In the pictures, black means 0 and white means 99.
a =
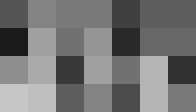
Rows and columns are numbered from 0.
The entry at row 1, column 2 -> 44
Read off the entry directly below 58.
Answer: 62
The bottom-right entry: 47
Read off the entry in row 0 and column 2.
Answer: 47
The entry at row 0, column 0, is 33
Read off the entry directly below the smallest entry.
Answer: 55
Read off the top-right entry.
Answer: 36
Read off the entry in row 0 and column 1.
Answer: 51

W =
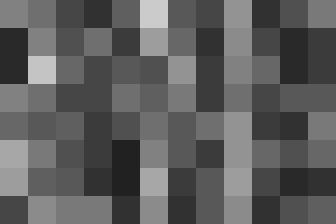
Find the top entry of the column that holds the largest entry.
79
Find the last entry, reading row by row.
37
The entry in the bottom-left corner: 27
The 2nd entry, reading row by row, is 43
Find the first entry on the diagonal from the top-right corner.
47
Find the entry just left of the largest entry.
37
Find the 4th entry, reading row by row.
19
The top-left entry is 50
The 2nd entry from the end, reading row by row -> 31
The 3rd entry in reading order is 27
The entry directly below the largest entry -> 61
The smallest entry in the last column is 19
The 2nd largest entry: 76
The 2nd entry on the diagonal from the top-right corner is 16
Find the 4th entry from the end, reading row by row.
54
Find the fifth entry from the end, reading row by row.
34
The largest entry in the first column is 65

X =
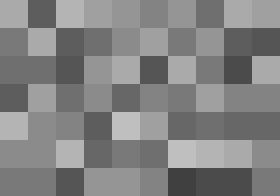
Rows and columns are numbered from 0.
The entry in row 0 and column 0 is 66
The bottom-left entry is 47
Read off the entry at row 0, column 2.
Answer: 70
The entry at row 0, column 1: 36
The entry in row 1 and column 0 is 47
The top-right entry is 62
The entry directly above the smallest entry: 74
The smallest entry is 25
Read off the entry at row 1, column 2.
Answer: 36
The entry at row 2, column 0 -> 43
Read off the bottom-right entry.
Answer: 47
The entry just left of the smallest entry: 51
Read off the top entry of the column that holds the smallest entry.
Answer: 58

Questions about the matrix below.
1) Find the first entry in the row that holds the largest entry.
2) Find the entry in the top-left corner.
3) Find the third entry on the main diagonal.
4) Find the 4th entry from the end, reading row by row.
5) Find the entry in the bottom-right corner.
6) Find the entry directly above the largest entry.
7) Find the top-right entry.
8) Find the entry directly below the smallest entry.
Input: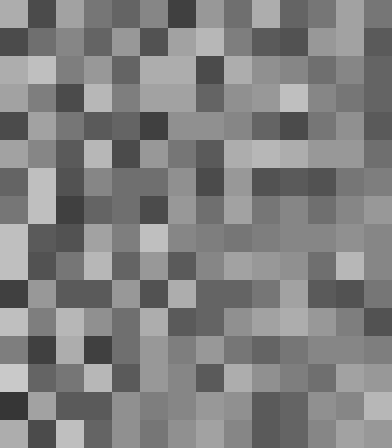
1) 78
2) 67
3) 49
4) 39
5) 59
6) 49
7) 46
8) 67

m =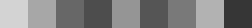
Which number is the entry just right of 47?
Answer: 69
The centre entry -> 58
